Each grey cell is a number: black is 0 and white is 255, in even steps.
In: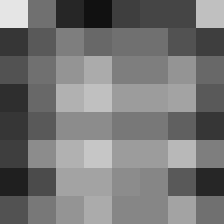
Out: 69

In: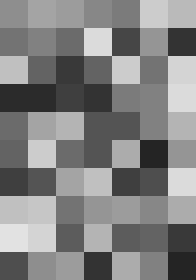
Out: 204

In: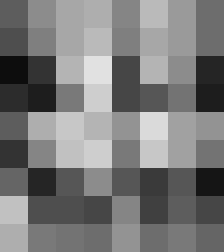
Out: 154

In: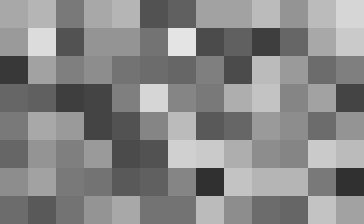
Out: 187

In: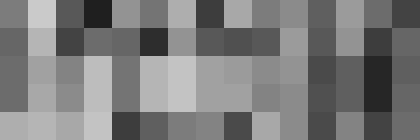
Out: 108

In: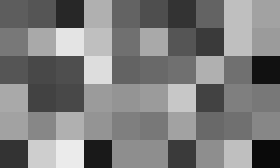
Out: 191
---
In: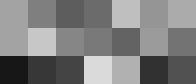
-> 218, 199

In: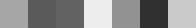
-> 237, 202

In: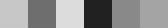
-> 220, 199

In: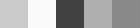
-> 250, 203

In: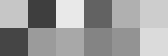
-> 233, 219

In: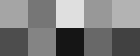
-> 223, 179

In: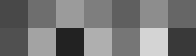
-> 212, 175

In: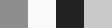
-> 249, 201
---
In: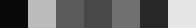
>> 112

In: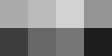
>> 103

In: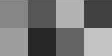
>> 38

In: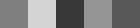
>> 56

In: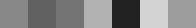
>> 33

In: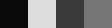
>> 221

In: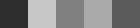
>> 128

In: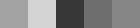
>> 55
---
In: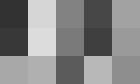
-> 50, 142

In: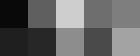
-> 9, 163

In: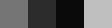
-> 117, 191

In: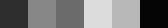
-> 46, 5

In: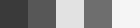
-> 58, 245

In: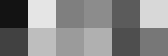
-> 19, 119

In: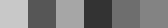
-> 200, 131

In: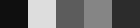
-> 15, 44
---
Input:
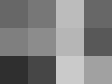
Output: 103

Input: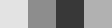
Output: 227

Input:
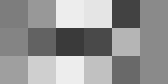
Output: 125

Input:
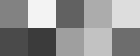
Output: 130

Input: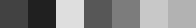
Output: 66

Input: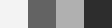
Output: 243

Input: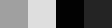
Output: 160
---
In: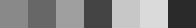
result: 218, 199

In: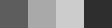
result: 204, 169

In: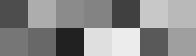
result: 236, 223

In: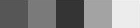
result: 236, 163

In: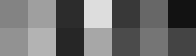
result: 221, 179

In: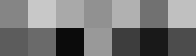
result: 200, 192

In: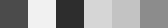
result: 241, 214

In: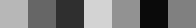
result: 211, 183

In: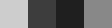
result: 205, 136
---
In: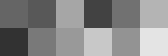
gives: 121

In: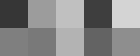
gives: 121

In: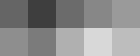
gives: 123

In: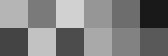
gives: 194

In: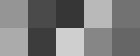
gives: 60

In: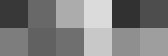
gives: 97

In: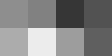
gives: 236

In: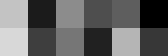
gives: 62
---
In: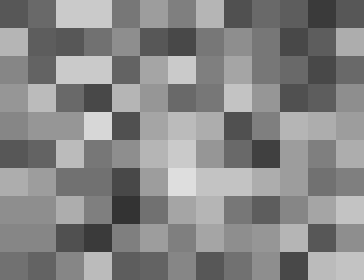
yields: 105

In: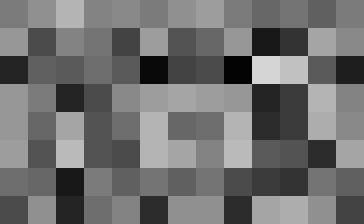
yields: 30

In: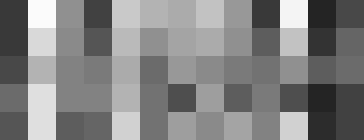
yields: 107

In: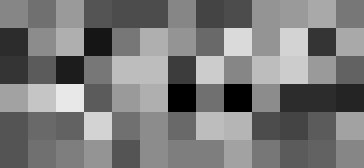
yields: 98

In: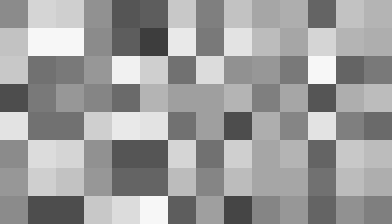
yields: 121

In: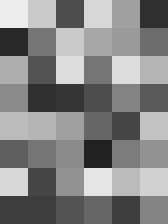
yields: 180
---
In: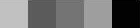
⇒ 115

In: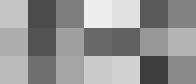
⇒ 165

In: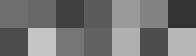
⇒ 118

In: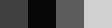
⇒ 92

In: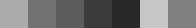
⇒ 93

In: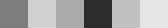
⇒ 171

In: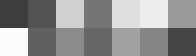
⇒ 140
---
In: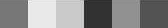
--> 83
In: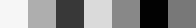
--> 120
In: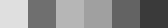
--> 58
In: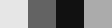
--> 171
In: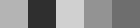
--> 110
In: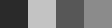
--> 139
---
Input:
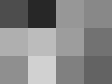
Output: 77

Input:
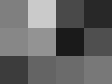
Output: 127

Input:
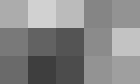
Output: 172

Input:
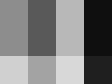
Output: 141

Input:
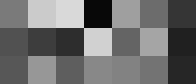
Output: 122

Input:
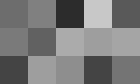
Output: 109

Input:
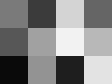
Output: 122

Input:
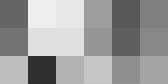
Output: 101
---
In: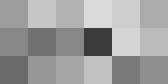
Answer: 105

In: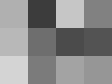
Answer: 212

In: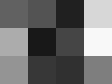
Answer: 148

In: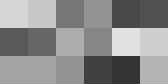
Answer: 164

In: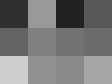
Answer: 206

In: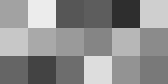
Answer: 101

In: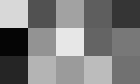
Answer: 37

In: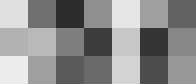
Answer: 236

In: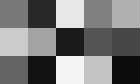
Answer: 100

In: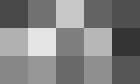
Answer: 135
